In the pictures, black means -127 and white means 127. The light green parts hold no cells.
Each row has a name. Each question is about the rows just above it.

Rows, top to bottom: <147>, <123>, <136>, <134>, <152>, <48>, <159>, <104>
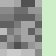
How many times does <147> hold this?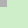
3
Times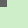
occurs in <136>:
3
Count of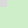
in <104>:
0

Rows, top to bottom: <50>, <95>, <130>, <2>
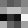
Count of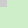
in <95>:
0
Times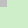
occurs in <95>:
2
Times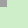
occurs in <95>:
2

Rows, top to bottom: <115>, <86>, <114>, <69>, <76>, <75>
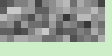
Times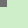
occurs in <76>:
1
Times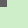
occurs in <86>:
3
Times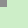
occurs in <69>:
3
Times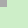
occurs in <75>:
4
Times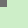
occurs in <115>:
1
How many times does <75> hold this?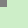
3

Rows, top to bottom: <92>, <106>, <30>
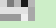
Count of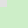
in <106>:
4
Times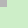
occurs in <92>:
2
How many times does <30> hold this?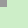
3
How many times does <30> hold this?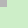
0

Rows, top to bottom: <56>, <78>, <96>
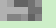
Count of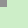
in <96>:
1
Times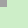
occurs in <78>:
0
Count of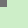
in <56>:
1
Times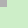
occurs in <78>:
4

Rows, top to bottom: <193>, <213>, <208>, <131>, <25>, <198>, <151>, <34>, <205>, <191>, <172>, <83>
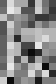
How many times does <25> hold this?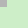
5
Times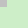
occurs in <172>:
1
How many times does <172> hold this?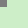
3

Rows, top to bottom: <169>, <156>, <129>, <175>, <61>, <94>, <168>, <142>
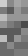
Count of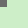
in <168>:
3
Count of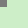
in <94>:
1
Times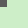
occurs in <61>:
3
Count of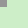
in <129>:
3

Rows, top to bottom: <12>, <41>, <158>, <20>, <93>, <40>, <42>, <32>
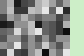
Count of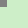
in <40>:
0
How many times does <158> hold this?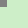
4

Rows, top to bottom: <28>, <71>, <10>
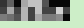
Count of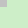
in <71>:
1
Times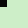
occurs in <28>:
4
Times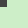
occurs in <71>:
6
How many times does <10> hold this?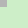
1
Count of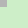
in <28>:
0

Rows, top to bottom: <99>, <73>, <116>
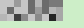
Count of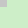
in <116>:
3
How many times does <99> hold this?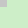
3
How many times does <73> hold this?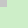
3
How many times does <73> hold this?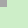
1

